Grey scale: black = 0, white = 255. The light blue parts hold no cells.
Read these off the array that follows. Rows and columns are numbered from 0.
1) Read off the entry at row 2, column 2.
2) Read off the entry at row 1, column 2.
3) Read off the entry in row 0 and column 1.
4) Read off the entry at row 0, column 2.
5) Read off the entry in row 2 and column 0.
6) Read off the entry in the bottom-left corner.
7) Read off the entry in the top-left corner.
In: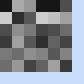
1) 120
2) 88
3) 171
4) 151
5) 77
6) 108
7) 23

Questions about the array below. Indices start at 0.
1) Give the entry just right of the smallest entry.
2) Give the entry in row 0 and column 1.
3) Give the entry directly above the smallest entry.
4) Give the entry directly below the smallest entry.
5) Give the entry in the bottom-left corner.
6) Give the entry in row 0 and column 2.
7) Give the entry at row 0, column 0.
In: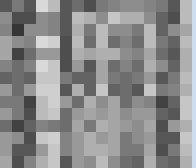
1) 141
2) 121
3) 78
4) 141
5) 165
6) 87
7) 87

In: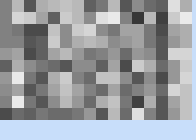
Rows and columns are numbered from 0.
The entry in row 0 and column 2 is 86
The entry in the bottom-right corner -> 194
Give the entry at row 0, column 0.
129
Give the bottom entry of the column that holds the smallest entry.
223
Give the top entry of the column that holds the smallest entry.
140
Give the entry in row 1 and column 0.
129
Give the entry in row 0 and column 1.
185
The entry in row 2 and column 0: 129
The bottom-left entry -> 75
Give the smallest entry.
55
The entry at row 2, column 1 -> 119
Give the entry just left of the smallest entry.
129
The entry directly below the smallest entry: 163
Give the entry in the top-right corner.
174
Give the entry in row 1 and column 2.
203

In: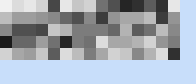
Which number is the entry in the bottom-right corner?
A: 48
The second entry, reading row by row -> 220
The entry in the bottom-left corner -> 210
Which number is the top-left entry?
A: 241
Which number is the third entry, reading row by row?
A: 231
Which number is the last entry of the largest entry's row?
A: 231
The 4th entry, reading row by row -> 210
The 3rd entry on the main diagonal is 80
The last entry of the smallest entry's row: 124
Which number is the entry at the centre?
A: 124
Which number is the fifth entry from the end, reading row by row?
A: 198
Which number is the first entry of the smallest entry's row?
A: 26
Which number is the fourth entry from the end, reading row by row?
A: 136
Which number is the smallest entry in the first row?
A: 37

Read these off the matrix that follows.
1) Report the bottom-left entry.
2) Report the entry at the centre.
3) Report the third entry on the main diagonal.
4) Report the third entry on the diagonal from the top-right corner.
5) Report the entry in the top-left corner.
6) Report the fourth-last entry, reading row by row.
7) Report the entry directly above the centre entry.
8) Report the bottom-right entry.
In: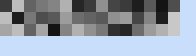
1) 165
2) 99
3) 99
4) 156
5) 59
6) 109
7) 59
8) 200
